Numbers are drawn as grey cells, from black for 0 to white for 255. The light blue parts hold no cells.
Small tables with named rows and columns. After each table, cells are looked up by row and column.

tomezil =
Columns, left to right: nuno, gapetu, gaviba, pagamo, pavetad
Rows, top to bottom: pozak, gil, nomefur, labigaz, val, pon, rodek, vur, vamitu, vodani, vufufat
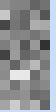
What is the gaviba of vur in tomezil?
232
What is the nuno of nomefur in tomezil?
70
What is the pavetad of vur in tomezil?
148
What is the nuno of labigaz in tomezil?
150
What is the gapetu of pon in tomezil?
156
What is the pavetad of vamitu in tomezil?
136
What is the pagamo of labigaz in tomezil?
117
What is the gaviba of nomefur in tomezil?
101
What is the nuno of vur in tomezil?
139
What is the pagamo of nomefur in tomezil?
174
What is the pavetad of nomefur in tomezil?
169
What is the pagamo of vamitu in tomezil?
126
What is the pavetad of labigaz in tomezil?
135
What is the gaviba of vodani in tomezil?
145
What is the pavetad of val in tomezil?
49
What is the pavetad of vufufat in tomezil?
102
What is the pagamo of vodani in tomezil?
107
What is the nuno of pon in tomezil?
66

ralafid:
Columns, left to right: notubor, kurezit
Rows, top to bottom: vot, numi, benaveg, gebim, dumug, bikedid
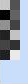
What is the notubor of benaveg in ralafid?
145
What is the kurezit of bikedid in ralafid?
233
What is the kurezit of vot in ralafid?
82
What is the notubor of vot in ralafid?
199
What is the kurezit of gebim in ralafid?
195
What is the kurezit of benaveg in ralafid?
66
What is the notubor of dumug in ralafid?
68
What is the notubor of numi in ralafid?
0
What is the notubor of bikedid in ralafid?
32
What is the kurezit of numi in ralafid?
99
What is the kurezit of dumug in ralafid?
49
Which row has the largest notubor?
vot

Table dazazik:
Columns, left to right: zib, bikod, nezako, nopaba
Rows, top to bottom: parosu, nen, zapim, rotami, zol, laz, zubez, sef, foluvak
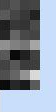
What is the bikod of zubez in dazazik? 87
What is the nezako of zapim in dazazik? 52
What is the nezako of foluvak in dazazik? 26
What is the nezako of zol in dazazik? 118
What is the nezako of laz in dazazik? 32
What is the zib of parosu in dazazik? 71
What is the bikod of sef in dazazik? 101
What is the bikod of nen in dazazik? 69

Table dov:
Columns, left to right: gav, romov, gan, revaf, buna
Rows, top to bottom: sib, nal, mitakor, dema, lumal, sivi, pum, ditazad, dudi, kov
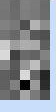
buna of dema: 79
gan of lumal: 173
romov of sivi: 64
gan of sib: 128
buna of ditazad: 37
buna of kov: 79
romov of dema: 104
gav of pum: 133
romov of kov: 92
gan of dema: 143

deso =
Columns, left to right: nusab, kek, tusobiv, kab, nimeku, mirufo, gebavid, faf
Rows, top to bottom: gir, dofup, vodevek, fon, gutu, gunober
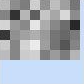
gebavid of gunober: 124
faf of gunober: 180
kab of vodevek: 229
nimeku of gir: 146
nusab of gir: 185
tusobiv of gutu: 211
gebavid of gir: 160
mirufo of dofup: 167
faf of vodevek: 39
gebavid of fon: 104
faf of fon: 122
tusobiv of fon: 161
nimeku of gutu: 158
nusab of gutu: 201
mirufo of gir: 190
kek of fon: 145
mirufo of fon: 117
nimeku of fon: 154
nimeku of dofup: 197
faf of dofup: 140

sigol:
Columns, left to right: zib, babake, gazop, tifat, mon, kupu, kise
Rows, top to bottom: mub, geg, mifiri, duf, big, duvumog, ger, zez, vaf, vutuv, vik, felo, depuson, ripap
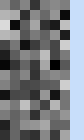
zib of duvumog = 30
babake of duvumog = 93
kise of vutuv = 118
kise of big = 206
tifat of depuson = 149
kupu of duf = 146
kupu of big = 70
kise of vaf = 206
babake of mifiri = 11
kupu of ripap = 58
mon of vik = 65
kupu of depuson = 100
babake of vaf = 97
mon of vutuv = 150
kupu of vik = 181
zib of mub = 143
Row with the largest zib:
mifiri

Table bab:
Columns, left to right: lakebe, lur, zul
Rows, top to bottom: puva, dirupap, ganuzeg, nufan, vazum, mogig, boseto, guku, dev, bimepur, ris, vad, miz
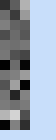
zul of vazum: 119
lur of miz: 129
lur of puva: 94
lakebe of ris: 123
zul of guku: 156
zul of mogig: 69

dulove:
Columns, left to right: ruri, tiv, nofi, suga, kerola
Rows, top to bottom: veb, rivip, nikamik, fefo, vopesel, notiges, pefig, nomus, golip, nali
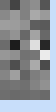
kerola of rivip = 154
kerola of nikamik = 90
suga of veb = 142
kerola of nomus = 137
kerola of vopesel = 39
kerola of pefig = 75
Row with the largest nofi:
nikamik

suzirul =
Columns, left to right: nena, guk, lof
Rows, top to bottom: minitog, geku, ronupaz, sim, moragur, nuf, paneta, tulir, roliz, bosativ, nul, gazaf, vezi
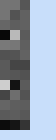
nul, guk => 94
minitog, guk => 116
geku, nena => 117
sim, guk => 185
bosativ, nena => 69
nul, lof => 93
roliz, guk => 19
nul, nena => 101
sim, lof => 91
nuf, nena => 82
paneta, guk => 69
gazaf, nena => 90
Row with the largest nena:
roliz

